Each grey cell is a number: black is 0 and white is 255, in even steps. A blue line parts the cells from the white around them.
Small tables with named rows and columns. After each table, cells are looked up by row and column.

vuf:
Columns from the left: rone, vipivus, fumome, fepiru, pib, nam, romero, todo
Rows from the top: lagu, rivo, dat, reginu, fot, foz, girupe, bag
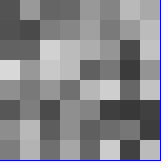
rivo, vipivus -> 74
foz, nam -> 63
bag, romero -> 65
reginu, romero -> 59
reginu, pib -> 96
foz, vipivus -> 126
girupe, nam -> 108
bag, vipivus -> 179
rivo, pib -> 160
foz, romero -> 56
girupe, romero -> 118

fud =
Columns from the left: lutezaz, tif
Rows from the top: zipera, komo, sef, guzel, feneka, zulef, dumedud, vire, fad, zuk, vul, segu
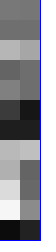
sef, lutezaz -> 182
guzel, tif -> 110
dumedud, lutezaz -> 30
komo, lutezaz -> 111
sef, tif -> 166
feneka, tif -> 110
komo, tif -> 111
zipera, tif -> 118
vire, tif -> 191
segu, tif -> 34
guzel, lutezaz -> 100
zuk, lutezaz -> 219
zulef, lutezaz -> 59
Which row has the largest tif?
vire

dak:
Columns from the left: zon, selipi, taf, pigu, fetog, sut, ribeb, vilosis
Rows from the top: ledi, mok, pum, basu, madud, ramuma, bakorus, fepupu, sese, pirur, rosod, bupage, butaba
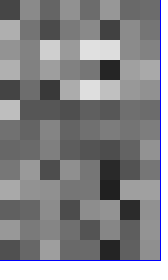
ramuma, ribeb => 111
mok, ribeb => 139
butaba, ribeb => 96
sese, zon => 119
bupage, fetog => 84
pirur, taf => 144
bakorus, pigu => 100
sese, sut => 41
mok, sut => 65
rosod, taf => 140
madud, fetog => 222
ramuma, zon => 190
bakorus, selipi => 100
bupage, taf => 133
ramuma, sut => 87
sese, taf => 77
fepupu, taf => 127
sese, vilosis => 118
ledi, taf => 101

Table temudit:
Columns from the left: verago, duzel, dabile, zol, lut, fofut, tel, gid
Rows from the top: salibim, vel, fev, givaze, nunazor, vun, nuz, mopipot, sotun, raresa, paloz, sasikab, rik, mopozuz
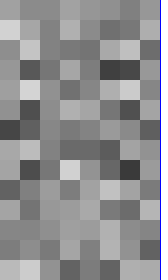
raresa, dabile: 156
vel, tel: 120
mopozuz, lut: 124
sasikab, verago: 134
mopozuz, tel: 175
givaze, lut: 125
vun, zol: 176
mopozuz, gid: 171
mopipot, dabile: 130
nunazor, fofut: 175
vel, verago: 210
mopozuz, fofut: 99
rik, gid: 98
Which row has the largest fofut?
raresa

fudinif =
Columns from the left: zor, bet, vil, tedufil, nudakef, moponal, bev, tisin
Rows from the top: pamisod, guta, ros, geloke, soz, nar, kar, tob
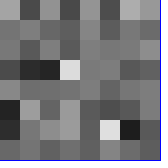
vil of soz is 111
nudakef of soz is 125
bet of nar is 157
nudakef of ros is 126
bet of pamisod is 74
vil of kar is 141
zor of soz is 136
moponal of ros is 119
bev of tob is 108
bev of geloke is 88
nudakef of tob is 96
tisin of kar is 89
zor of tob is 104
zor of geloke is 75
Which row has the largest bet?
nar

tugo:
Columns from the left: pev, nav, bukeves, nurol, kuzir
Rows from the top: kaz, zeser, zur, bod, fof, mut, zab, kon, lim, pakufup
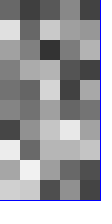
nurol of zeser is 159
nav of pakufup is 203
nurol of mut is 102
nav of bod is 171
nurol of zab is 232
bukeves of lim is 158
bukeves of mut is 160
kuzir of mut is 116
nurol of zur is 124
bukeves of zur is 51
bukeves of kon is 182

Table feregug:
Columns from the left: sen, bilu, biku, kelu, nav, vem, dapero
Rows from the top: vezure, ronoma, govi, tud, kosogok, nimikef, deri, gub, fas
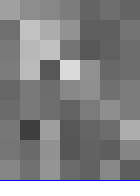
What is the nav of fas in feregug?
98
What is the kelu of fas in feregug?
107
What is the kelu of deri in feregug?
87
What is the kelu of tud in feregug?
218
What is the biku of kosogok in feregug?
109
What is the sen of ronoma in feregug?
111

